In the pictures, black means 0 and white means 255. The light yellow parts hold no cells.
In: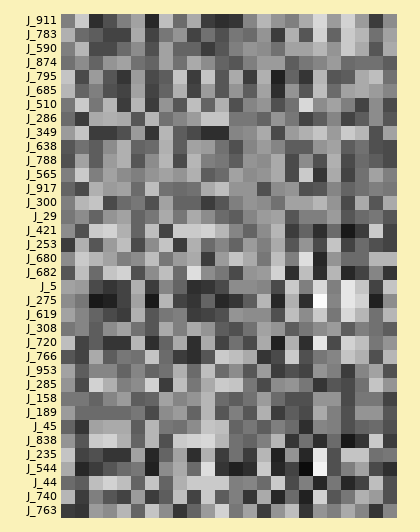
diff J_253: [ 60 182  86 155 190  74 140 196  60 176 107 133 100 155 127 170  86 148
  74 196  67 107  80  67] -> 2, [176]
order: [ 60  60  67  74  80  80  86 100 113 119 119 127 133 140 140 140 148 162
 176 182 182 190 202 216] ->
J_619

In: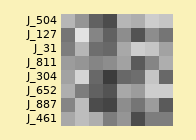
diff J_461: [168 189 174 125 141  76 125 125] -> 5, [149]
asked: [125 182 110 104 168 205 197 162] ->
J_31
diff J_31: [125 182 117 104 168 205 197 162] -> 3, [110]
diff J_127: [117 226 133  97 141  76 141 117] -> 6, [83]
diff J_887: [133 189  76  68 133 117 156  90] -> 5, [141]
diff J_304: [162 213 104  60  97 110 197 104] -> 5, [104]

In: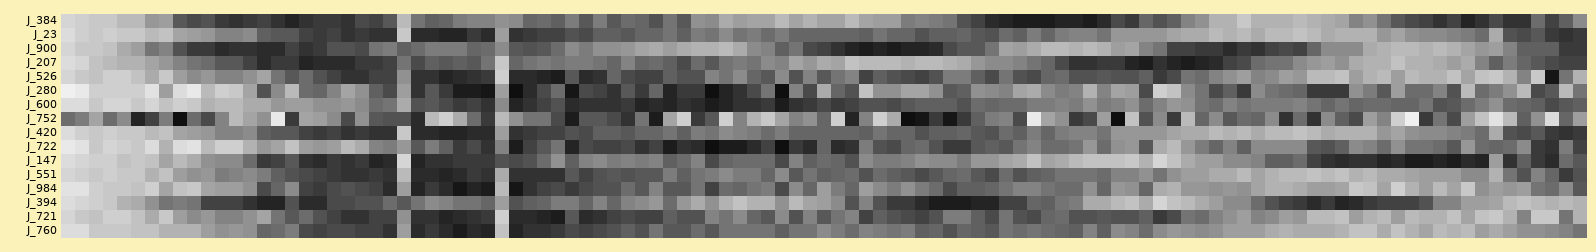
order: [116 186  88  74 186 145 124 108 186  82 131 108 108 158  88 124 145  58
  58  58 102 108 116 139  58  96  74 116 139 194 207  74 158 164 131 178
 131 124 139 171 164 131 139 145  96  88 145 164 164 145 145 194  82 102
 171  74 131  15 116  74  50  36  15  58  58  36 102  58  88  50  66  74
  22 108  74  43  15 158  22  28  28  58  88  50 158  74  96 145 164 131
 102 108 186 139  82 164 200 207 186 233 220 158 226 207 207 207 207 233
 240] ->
J_280
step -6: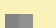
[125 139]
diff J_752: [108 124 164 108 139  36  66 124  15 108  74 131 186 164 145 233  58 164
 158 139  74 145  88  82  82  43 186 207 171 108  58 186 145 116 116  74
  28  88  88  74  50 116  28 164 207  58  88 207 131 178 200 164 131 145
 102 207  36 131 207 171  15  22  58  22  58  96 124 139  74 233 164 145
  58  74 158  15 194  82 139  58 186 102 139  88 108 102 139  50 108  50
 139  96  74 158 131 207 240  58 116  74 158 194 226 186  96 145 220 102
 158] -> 68, [131]

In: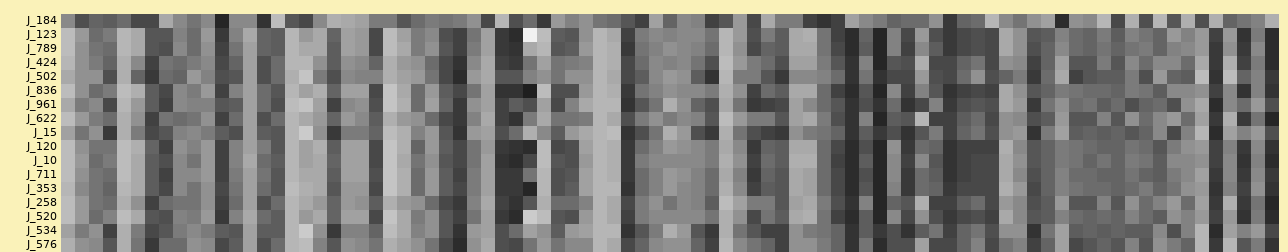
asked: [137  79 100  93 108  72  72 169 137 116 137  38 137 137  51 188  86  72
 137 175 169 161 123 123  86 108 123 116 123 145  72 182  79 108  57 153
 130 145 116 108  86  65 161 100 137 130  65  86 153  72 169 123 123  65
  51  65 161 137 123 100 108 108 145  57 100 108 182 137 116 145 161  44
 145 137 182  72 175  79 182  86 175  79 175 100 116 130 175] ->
J_184
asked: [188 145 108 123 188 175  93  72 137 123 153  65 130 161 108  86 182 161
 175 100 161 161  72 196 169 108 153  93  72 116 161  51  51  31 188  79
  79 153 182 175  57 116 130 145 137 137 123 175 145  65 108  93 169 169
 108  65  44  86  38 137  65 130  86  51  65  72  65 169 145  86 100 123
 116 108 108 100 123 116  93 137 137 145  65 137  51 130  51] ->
J_836
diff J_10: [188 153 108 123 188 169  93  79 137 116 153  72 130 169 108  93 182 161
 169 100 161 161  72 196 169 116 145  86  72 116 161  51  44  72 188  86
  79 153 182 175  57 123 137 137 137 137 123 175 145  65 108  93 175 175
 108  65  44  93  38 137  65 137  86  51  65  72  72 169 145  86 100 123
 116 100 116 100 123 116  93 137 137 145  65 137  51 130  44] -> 12, [65]
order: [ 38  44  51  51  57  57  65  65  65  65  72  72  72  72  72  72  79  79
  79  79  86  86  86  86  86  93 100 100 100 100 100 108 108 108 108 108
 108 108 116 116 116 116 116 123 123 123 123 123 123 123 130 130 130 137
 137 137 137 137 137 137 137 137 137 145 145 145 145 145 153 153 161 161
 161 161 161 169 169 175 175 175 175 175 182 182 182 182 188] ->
J_424

